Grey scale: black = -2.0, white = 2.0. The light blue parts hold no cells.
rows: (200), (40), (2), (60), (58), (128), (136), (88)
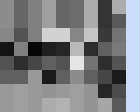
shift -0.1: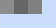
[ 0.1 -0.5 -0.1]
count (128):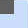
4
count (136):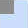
0

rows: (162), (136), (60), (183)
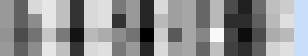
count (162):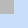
1
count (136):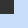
2
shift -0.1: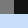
[-0.2 -1.8]
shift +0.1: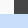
[ 2.0 -0.8]

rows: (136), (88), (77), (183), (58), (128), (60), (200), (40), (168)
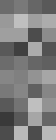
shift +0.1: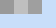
[0.5 1.1 0.6]
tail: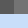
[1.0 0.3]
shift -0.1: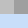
[0.9 0.4]
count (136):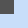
0
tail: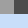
[0.2]
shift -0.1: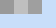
[0.3 0.9 0.4]

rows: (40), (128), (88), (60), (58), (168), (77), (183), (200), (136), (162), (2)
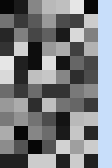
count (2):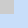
3
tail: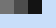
[0.9 1.0]

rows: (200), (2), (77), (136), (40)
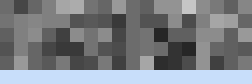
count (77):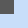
0
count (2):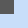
1

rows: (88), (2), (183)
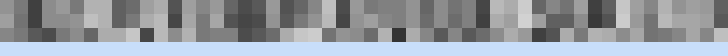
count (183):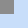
5
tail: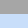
[ 0.5 -0.6]
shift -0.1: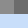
[ 0.1 -0.4]
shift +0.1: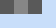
[-0.5  0.2 -0.5]
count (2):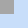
4
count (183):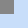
5

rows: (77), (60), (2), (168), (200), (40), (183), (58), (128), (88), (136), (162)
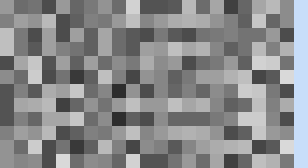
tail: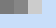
[ 1.2  0.1 -0.8]
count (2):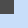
5
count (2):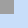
2

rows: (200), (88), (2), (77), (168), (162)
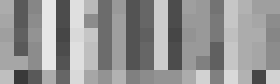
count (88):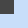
0
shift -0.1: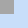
[0.5]

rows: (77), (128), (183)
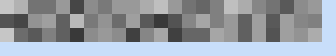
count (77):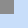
2
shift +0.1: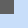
[-0.4]
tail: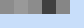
[ 0.6 -1.0 -0.4 -0.4  0.6  0.4 -0.5  0.5 -0.7  0.5  0.3  0.7]
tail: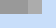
[ 1.0  0.4 -0.2 -0.4  0.0  1.0  0.7  0.1 -0.2 -0.6  0.2  0.4]
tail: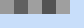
[0.3 0.7]
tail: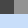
[ 0.5 -0.5  0.9 -0.1  0.3 -0.3  0.5 -0.6 -1.1 -0.7  0.1  0.6  0.0  0.4
 -0.5  0.5 -0.6  0.5  0.1  0.0]
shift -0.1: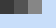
[-1.2 -0.8  0.0]

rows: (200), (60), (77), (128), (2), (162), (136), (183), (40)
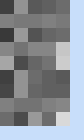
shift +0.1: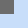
[-0.2]
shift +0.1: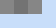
[ 0.2 -0.1  0.2]
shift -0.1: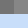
[-0.3  0.0]
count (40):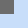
2
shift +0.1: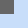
[-0.3]
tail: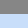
[1.1]
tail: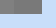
[ 0.0 -0.1]

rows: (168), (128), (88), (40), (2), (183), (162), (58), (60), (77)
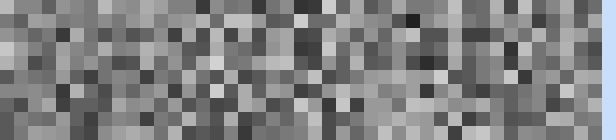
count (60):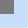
3
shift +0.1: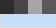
[-1.2 -0.8  0.7 -0.5]
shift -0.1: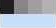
[-1.6  0.0  0.4  0.7]
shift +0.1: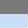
[0.0 0.0]

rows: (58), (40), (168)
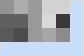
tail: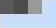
[0.6 0.2]
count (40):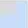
1
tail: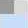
[-1.1]

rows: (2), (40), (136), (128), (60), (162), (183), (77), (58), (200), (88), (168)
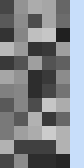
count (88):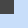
0
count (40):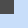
1
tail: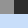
[-1.1  0.2]
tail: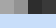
[0.2]
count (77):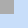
1
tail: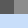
[-0.8  0.6 -0.3]
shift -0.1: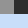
[ 0.2 -1.4]

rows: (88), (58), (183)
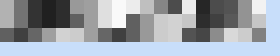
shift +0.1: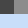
[-0.8  0.3]
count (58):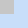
2
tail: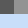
[1.1]
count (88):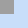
1

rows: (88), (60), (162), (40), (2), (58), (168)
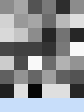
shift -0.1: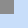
[0.1]
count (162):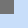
1
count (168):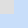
3
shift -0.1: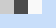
[ 1.1 -0.9  1.8]
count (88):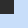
1
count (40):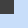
2

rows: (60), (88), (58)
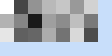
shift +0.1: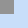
[0.4]
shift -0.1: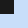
[-1.7]
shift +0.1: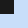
[-1.5]
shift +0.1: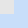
[1.7]

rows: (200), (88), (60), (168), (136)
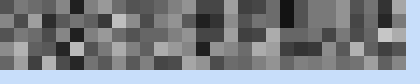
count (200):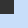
1
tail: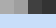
[-1.1  0.2 -0.6  0.8 -0.5 -1.0 -0.7]
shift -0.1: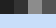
[-1.6 -1.3  0.1 -0.8]
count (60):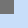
1
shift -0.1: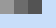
[ 0.3 -0.4 -0.8]
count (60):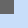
5

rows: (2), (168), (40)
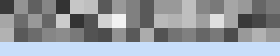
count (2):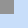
1
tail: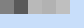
[ 0.5  1.5  0.6 -1.1 -0.9 -0.5]
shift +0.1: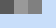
[-0.5  0.5  0.1]
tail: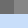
[ 0.2 -0.1 -0.7 -0.8  0.3 -0.6  0.7 -0.7 -0.2  0.0 -0.4 -0.1 -0.8  0.4
  0.8  0.4]
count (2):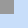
4
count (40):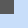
2

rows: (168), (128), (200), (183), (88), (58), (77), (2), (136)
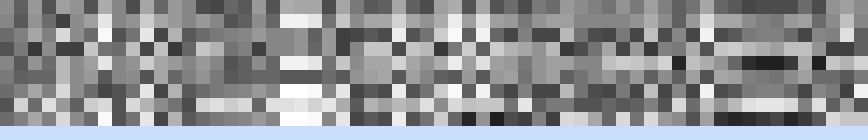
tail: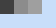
[ 1.6  0.1  0.3  1.2  0.6  0.4  0.1  0.4  0.1 -0.7 -0.5  0.2 -0.4  1.8
  1.8  1.6 -0.2  1.1  0.2  0.6  0.6  1.3  0.6  0.3  0.7  1.7  0.5  1.5
  0.5  0.4 -0.1  0.3  0.5  0.5  0.1  0.1  0.1  0.1  0.3  0.7  0.2 -0.5
  0.4  1.4  0.6  0.6  0.2  0.0 -0.1  0.4  0.5 -0.3  0.2  1.0  0.1]
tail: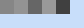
[ 0.1  1.1  1.1 -0.8  1.1  0.9 -1.1 -0.1  1.2 -0.5  1.2  0.8  0.6  0.3
  0.9 -1.1 -0.8 -0.2  0.6 -0.9  0.4 -1.1  0.0 -0.1  0.7 -0.7  1.1  1.2
  0.9  0.7  0.5  1.0  1.0  0.3 -1.0 -1.0 -0.5]
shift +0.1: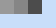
[ 0.5  0.2 -0.7]
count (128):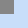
9
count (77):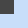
11

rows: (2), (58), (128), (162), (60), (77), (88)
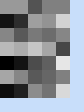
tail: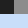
[-0.2  1.4]
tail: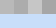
[-0.9]
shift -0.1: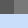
[-0.7 -0.2]
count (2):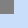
2

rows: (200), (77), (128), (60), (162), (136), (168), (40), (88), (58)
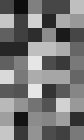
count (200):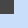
3
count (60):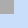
1
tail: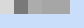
[-0.4]
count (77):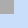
1
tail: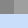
[-1.3]
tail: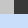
[ 0.3 -0.8 -1.0 -0.1]

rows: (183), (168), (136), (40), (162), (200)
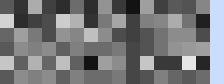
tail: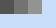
[0.4 0.5]
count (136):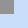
1
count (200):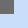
3

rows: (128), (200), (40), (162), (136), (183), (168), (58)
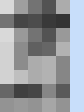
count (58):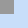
1
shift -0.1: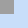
[0.4]
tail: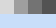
[0.7]
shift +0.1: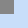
[0.2]

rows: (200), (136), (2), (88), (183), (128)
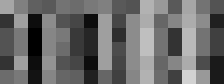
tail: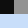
[-0.7 -0.9 -1.8  0.5 -0.9  0.2  0.7 -0.4  0.1  0.7 -0.8 -1.6]
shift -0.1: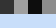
[-1.3  0.4 -1.9  0.1]

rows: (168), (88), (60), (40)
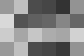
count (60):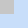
1
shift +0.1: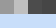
[ 0.5  1.1 -0.7 -0.8]
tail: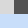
[-0.5 -0.4  0.1 -0.4]

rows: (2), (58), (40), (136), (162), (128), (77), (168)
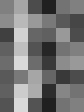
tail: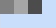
[-1.5 -0.2  0.0]
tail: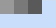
[-0.9]

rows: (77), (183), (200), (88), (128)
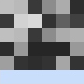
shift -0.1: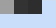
[ 0.4 -1.3 -1.4]
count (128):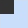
3
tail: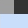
[-1.3 -1.2  0.6 -1.2]
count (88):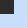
1
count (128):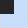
0
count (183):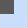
0
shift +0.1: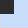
[-1.2]

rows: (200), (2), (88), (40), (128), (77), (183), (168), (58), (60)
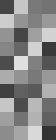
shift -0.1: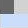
[-0.5  1.2]
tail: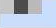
[-0.3]

